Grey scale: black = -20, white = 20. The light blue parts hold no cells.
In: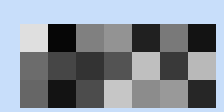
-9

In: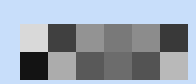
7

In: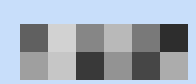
11

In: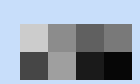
5

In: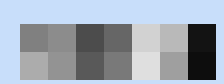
3

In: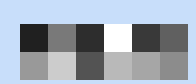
12

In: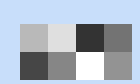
1
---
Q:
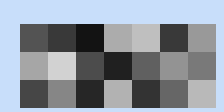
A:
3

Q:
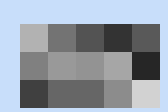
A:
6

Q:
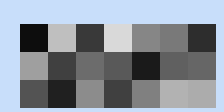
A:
-5

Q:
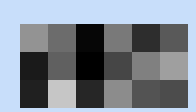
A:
0

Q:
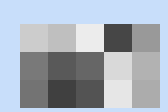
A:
14

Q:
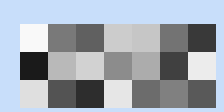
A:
-10

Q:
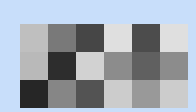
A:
-5

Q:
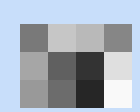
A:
-12
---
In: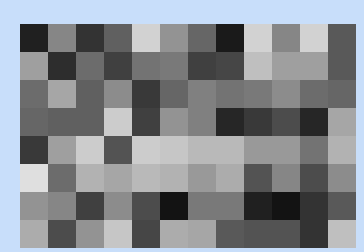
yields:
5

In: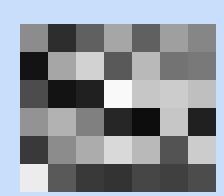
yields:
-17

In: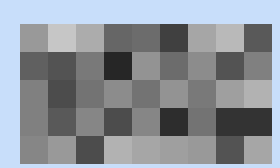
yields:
-5

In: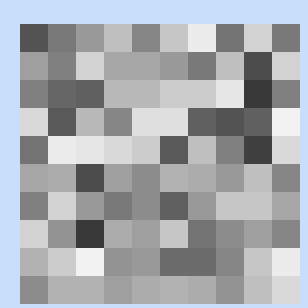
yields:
5

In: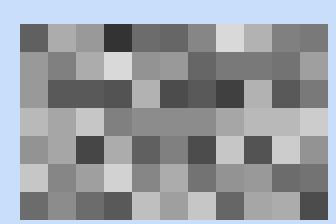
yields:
4

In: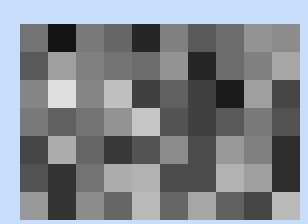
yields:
-6
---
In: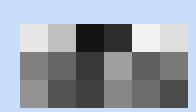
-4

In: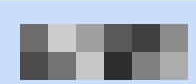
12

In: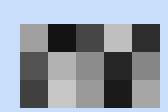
8

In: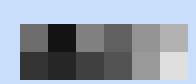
-17

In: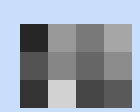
1

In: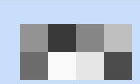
-11

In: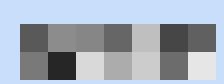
2
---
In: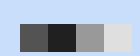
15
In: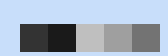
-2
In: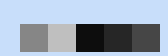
-9
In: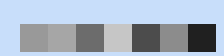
-15
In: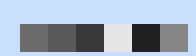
1
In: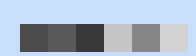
13
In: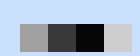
12
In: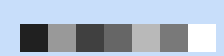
20
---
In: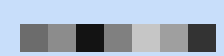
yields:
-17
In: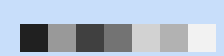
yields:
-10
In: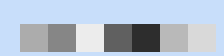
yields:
17
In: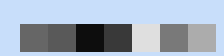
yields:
-18
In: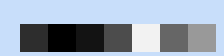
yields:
-17
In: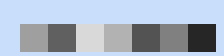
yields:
14
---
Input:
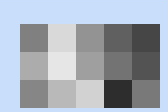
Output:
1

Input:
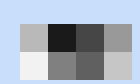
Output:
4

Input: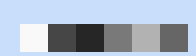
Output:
-9

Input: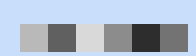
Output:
-5

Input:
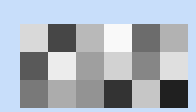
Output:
7

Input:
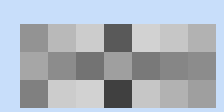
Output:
13

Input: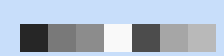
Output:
2
